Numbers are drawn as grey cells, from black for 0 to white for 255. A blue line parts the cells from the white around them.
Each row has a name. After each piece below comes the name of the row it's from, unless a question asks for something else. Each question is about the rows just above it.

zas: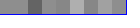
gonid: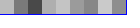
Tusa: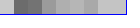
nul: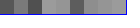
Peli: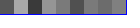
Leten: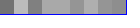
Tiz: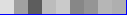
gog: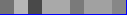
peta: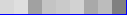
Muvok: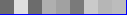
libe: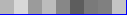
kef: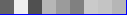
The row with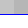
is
kef
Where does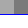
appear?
gog
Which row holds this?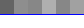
zas
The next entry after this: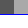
[58]

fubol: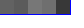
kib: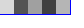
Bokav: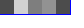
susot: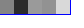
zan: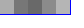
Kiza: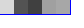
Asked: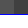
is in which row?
Kiza
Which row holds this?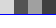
kib
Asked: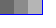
zan

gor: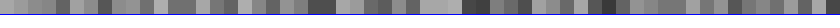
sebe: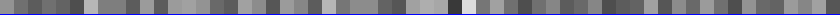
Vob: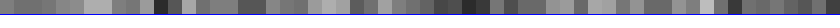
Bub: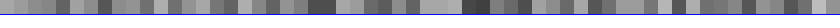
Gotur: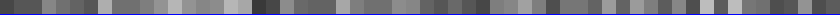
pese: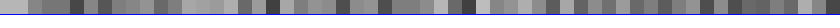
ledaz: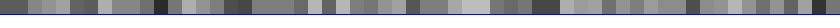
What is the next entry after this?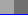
[126]
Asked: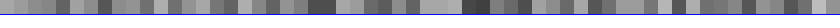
Bub
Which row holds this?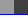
pese
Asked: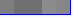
Gotur
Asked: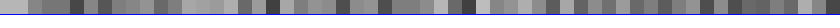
pese
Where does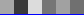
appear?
sebe
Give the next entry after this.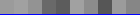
[92]

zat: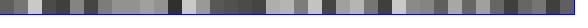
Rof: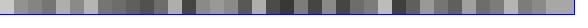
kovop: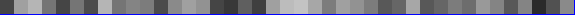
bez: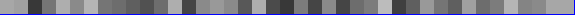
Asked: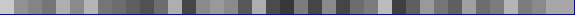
Rof
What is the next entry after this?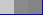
[95]
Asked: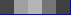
zat
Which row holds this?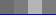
Rof

